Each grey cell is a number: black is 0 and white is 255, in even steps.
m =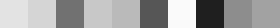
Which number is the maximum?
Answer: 250
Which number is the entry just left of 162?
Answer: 141

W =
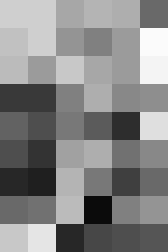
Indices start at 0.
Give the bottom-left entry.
200
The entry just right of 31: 180
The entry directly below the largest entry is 244
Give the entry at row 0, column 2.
167
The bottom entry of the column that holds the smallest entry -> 71
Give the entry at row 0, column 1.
207
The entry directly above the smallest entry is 120
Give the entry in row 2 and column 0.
187
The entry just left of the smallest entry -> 187
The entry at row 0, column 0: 207
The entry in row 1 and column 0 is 193
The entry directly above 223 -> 142
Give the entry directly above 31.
51
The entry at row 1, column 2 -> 148
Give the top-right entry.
105
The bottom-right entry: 85

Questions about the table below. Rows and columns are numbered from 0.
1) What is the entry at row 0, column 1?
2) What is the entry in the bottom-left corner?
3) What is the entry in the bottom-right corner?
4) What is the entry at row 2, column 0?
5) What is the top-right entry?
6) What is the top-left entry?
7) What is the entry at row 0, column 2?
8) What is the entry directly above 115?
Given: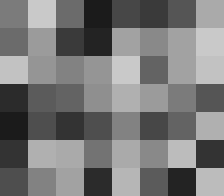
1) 201
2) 78
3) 188
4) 194
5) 170
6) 123
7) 107
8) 78

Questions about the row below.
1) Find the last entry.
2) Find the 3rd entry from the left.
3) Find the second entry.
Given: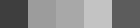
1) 92
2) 168
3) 156

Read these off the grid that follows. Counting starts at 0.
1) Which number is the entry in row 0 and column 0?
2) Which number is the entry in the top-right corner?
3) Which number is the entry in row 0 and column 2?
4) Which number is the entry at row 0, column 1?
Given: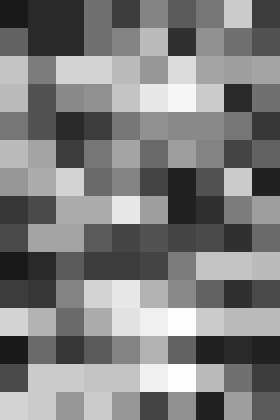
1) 25
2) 60
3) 41
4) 41

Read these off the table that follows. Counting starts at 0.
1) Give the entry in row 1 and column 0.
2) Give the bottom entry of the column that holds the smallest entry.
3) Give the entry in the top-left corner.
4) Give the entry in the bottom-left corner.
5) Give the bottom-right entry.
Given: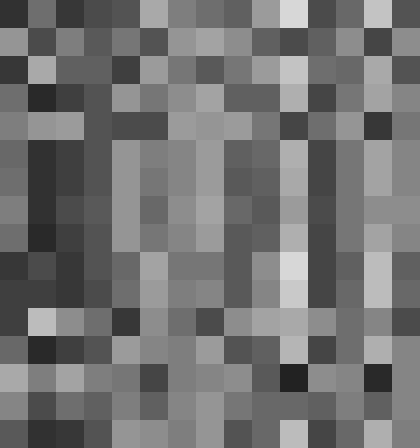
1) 149
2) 188
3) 49
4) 89
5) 126

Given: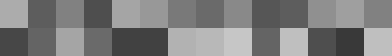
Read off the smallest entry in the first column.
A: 71
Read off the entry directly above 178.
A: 121
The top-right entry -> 129
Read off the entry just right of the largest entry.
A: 100
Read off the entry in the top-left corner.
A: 172
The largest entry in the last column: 191
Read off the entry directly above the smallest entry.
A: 159
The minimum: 57

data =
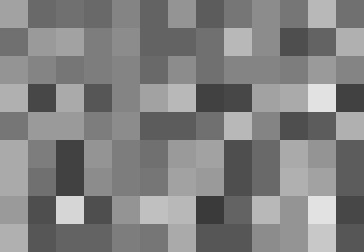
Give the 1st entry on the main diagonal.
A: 162
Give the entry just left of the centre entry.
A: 92
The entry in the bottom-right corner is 86
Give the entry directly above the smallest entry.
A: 154
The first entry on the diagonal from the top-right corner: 112
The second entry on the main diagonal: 154
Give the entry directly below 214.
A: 99
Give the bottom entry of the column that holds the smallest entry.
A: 86
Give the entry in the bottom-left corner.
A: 176
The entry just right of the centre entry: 112
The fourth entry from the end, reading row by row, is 140
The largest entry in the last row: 200
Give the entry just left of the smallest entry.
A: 184
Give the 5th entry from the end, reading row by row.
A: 86
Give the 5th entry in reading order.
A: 132
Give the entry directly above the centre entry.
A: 184
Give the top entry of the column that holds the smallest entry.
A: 92
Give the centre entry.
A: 92
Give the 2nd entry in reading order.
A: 105
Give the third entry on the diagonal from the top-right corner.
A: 125

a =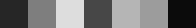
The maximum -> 221
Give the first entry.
38
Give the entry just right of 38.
126

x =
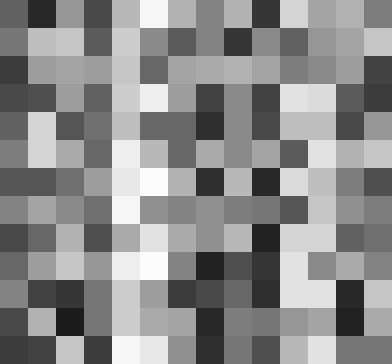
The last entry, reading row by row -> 118
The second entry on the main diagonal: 190
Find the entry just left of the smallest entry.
178
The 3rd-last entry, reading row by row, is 226
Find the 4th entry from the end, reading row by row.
184
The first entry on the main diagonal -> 97
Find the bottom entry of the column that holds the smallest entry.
198
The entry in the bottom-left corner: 60
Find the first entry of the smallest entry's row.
73
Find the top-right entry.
125
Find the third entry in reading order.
150
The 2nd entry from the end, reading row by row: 118
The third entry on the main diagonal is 164
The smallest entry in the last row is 47
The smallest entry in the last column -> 60
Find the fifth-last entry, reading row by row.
79
